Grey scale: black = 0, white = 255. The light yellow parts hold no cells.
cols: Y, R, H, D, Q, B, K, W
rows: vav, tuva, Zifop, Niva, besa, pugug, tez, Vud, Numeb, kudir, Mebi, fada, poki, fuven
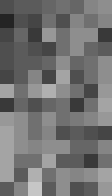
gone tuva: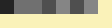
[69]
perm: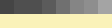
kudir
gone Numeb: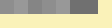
[122]

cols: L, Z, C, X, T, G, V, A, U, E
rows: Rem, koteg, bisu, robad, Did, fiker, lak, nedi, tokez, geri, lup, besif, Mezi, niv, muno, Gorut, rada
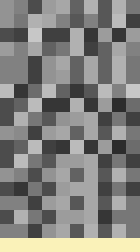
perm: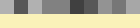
rada
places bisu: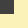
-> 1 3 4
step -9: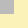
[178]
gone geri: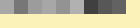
[138]
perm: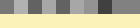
Did

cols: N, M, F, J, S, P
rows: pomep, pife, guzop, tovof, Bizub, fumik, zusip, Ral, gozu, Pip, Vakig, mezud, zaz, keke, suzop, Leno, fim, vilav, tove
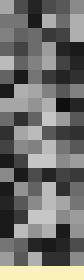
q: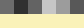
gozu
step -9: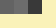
[90 99 48]

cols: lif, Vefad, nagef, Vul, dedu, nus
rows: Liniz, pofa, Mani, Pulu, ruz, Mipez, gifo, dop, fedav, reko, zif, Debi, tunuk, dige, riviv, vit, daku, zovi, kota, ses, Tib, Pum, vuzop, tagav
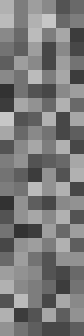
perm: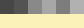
zif
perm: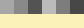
Pum
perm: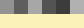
vuzop

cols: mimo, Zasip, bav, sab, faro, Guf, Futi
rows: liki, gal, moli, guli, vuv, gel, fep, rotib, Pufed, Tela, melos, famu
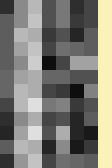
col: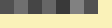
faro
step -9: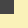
[60]
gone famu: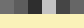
[150]

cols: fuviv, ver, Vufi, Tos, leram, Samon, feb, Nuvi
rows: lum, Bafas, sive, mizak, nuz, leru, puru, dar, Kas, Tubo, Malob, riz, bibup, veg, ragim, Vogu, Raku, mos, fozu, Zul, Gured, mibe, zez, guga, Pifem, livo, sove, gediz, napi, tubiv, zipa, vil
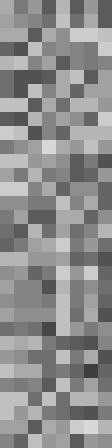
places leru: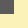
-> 3 6
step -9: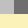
[183 102]

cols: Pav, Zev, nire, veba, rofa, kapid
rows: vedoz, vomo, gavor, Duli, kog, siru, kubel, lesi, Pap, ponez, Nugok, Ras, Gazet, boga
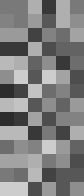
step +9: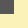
[96]
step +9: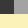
[ 65 172]
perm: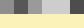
boga
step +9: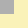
[184]
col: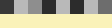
Pav
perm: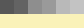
lesi

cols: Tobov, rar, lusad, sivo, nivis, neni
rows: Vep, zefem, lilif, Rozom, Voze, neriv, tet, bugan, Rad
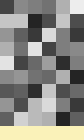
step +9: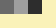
[114 167  54]
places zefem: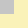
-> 0 1 4
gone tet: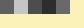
[87]
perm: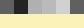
Rad
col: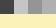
Tobov
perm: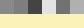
Rozom

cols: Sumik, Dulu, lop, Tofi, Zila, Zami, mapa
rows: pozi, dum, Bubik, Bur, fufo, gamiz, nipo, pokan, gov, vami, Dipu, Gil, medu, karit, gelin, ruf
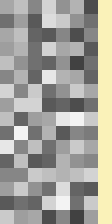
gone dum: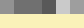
[220]
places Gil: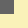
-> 0 3
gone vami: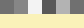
[123]
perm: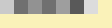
dum
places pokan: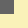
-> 4

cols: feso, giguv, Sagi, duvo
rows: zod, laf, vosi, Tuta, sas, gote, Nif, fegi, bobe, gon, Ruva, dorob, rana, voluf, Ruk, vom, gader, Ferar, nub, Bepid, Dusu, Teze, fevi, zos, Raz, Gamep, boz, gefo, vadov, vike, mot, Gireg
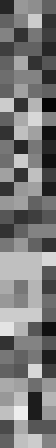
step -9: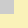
[195]
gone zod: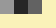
[142]
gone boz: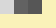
[62]
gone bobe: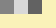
[170]
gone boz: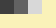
[86]
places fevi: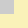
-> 0 1 2
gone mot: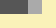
[74]

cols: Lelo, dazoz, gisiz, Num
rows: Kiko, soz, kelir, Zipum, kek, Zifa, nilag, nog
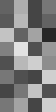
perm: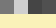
Zifa
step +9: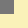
[128]
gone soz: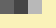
[89]

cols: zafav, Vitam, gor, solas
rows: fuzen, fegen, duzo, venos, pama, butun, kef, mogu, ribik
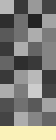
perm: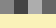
ribik
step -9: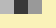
[176  48 144]
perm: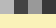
fuzen

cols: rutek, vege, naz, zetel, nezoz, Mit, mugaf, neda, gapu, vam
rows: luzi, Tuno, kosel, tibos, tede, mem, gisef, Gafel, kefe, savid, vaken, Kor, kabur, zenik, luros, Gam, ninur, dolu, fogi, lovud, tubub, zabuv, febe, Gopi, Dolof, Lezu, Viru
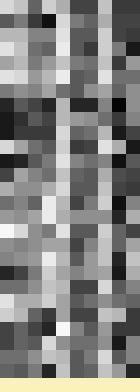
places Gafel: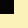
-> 8
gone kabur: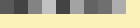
[77]
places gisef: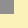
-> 1 6 9
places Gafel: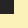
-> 0 3 5 6
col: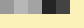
zetel
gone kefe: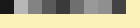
[48]

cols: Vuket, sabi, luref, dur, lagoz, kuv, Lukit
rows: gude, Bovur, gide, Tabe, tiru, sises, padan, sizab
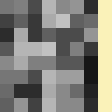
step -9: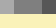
[161 118 118  78]
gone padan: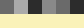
[34]

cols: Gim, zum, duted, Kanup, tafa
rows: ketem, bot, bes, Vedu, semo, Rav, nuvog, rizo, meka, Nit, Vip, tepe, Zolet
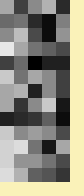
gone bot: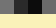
[127]
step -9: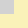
[201]
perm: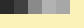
ketem
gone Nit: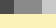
[157]

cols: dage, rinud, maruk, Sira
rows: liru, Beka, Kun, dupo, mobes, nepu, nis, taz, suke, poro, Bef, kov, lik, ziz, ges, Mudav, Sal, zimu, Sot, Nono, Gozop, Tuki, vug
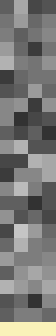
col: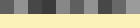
dage
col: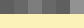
rinud

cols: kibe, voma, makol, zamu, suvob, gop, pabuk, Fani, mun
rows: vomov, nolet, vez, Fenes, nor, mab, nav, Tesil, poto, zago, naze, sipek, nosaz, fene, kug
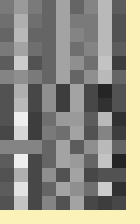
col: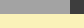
suvob
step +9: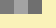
[131 172 120]
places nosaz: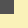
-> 0 4 7 8

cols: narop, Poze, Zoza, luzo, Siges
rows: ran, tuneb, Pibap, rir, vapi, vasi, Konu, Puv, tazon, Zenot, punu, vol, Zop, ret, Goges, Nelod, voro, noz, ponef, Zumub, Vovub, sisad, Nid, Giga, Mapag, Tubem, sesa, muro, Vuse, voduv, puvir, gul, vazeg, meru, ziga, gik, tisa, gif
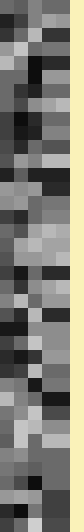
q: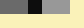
vasi
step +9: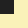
[42]
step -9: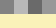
[121 175  97 143]
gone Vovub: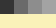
[184]
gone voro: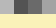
[172]
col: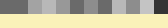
Zoza
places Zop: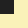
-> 0 2 3 4

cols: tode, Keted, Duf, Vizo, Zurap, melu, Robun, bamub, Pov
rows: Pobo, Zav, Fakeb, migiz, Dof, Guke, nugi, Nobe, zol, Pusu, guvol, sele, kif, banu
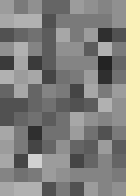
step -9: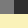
[113  38]
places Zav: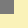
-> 4 5 6 7
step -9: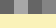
[ 92 158  92 123]
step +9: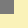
[131]

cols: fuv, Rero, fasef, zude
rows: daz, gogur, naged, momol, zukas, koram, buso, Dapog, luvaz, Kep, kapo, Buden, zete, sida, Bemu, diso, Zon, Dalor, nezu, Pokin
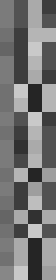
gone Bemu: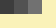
[190]
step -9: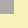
[161]
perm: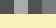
gogur
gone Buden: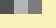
[71]

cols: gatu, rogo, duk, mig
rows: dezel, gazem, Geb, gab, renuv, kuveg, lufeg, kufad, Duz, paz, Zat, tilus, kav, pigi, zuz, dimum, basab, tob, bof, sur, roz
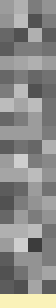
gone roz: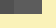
[165]
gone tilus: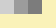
[136]
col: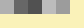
duk

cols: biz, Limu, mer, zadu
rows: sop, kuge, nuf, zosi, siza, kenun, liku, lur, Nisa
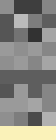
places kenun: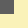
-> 0 1 2 3
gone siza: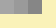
[143]
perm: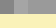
lur
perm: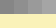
siza
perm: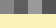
liku
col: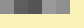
biz
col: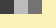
Limu

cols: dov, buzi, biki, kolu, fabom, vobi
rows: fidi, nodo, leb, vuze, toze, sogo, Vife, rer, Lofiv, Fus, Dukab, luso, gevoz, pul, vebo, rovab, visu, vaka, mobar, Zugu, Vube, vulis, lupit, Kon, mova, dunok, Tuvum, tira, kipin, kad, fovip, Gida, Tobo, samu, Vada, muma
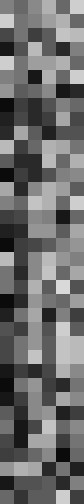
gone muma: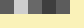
[52]
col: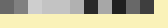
fabom

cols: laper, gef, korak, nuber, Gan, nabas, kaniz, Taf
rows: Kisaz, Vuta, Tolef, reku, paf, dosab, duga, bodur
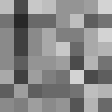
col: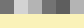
Taf
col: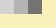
Taf
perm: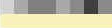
Tolef
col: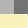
Taf
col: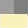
gef

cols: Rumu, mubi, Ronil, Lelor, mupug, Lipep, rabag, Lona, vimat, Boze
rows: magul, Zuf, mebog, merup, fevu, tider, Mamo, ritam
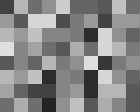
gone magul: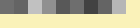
[204]
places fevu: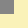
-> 1
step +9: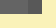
[109 109  97]
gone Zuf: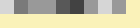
[76]
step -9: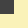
[57]

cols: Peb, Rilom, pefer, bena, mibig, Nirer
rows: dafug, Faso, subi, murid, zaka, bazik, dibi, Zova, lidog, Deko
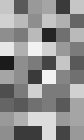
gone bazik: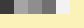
[133]
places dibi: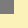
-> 1 3 4
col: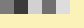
pefer
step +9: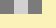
[132 218 132]
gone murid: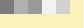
[231]
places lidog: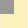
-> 0 4
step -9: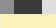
[133  49  49 212]

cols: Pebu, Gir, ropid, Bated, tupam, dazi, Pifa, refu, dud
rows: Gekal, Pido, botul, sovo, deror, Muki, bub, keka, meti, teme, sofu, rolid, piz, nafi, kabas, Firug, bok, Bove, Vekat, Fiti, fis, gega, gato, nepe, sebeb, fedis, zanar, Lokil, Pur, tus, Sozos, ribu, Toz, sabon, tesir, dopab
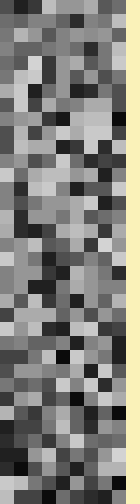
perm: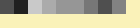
kabas
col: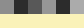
Pifa
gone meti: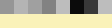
[23]
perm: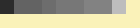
sovo
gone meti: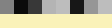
[160]
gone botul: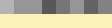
[141]
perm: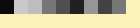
tesir

